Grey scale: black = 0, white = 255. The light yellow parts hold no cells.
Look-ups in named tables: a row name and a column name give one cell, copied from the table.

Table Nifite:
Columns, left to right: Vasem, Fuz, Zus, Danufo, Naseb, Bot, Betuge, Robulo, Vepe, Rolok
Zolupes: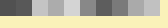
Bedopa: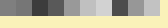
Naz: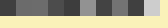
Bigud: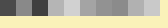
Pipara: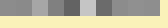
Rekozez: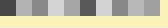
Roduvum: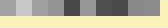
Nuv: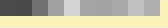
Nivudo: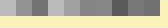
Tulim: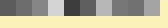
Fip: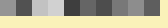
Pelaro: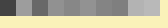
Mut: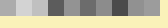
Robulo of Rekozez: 136
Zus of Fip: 194
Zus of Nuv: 113
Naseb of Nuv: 212
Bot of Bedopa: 192
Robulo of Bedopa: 76
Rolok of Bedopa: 194
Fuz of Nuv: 73
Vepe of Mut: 145
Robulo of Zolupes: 122
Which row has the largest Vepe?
Nuv

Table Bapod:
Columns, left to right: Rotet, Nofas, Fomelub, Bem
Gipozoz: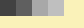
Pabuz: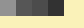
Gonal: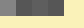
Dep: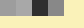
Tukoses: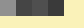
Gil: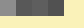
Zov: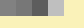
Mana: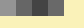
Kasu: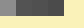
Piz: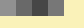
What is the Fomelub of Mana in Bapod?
68
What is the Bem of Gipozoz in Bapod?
191
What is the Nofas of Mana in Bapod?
102
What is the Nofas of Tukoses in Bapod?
69
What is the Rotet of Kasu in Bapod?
141
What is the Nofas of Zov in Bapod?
119
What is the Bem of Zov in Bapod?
191
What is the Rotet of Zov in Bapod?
129
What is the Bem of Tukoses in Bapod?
58
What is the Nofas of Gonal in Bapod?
86
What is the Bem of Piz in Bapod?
119
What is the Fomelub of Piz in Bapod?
70
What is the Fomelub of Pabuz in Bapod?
76
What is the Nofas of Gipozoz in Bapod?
95
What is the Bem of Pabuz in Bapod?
50
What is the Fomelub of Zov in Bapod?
93
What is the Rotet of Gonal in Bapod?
132
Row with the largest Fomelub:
Gipozoz

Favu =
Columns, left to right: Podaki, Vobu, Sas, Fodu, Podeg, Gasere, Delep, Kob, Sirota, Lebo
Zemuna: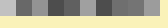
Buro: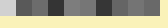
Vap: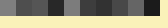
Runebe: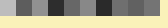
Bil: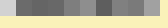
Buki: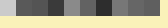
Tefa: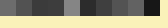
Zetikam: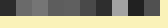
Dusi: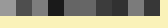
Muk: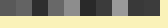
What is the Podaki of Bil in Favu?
210
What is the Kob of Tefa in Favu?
83
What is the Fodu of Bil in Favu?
104
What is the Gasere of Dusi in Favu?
102
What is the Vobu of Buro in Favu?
89
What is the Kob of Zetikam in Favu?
162
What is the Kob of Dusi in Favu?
49
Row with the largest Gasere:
Zemuna

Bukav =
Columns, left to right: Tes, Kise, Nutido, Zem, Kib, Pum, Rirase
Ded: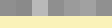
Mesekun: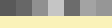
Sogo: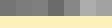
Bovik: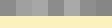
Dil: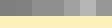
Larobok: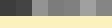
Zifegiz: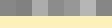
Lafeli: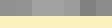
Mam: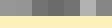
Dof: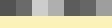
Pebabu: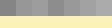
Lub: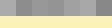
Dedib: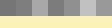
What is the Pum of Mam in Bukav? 178
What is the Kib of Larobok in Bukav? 128
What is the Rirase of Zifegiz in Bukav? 134
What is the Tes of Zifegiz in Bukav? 135
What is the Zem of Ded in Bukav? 143
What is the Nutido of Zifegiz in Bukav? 172
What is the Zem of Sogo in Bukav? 108
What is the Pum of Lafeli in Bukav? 130
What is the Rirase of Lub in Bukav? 136

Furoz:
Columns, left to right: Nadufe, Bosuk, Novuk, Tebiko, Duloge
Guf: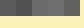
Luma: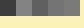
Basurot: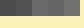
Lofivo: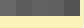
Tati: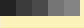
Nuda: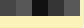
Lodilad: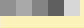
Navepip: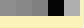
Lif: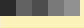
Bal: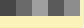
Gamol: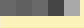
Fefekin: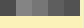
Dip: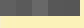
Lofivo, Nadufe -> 104
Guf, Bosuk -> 81
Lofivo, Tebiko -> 96
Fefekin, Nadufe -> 77
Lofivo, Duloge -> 83
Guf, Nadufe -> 90
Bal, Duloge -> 141
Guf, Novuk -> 107
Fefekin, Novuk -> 118
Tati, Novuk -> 74
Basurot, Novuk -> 105
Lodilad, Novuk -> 132
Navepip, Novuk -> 128
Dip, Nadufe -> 96
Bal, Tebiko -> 90
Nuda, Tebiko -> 53
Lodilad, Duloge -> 215
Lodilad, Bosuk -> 169

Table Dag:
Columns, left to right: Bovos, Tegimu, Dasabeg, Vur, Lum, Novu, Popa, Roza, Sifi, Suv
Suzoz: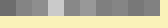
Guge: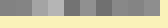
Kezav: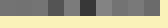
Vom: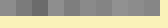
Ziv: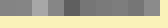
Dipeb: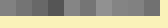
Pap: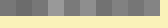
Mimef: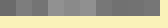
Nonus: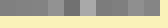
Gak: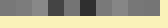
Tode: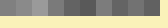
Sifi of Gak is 119
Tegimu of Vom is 123
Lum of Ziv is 95
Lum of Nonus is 113
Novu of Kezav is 55
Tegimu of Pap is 108
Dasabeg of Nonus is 131
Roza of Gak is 134
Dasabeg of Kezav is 116
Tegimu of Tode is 138
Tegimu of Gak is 124
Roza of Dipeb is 132
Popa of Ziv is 122

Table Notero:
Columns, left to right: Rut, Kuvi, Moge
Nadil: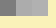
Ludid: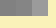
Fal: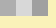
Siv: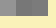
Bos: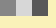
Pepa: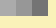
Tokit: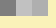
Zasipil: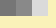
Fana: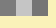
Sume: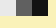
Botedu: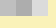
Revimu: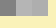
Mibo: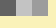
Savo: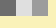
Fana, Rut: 124
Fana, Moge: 117
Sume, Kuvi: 96
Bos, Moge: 88
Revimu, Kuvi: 181
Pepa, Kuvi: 151
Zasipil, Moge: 218
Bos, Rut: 134
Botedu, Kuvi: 173
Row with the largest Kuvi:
Savo

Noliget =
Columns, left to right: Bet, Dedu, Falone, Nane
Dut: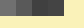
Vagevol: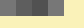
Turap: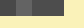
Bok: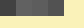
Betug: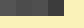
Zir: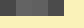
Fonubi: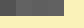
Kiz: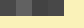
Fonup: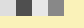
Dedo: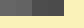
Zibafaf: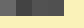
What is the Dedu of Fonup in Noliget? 79
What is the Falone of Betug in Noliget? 79
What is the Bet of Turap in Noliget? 73
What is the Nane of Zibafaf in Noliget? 80
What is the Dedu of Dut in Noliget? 89
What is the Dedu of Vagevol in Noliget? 94
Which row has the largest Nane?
Fonup

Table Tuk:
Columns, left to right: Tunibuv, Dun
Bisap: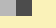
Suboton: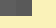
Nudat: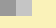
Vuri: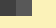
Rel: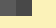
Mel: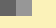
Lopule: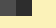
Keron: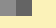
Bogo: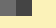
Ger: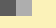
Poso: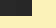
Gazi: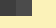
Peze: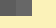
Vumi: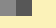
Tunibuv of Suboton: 94
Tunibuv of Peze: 93
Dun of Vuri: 88
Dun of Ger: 174
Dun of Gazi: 75
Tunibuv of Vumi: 136
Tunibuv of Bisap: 184
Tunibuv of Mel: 100
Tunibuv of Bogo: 108
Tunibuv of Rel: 90
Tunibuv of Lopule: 77
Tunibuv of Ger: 92

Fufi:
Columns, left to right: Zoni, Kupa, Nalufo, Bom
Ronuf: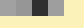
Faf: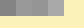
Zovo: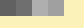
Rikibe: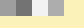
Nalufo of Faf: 149
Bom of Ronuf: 158
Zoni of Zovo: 97
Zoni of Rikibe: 158
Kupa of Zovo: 111
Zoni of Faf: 132
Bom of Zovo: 160
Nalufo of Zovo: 175
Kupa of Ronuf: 150
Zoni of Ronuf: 161
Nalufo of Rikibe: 242
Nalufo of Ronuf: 48
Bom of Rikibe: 173
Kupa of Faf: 153
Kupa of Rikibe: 115
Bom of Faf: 169
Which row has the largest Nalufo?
Rikibe

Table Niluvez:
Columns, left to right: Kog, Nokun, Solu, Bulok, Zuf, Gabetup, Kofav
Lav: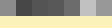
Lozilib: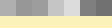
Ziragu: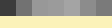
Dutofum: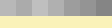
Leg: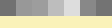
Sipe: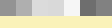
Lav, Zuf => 108
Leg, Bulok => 189
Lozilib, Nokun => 151
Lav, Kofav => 152
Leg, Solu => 157
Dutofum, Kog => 184
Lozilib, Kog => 175
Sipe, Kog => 147
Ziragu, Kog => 60
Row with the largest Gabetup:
Lav

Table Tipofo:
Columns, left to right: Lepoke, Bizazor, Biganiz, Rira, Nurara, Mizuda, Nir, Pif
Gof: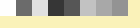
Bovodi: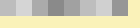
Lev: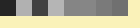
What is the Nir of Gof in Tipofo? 168
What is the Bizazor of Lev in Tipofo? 177
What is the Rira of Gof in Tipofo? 54
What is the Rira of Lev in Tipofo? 181
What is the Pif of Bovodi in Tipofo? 150
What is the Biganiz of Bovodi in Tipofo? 171
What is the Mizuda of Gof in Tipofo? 194
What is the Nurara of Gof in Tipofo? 86
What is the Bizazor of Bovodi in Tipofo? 213
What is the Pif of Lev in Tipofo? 112
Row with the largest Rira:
Lev

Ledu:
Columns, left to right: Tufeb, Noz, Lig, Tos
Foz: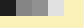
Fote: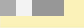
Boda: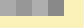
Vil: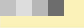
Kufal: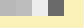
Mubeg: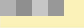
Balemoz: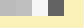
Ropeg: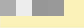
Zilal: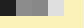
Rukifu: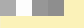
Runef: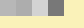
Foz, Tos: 225
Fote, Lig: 150
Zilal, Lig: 136
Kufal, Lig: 237
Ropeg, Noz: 237
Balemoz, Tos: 99
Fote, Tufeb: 172
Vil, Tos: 109
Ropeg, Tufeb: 173
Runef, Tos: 120
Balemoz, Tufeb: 187
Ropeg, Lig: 151
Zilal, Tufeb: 31
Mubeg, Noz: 143

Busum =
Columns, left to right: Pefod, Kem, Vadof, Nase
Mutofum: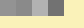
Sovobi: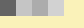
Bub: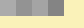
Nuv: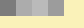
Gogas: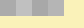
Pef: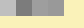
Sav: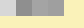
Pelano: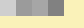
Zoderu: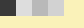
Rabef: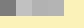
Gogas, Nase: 181
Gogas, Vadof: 168
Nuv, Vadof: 186
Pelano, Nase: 129
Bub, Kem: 147
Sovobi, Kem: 197
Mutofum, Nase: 114
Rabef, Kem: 193
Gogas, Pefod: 171

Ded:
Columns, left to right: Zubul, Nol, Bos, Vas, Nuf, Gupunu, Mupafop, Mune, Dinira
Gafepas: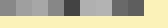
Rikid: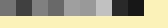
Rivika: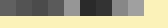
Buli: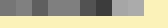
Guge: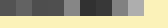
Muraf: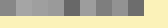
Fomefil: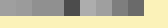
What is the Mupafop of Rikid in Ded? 193
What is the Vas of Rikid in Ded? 105
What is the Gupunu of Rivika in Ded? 42
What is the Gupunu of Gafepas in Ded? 176
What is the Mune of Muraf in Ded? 146
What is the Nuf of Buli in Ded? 127
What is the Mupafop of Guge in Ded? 56
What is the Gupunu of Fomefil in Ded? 173
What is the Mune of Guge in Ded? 129

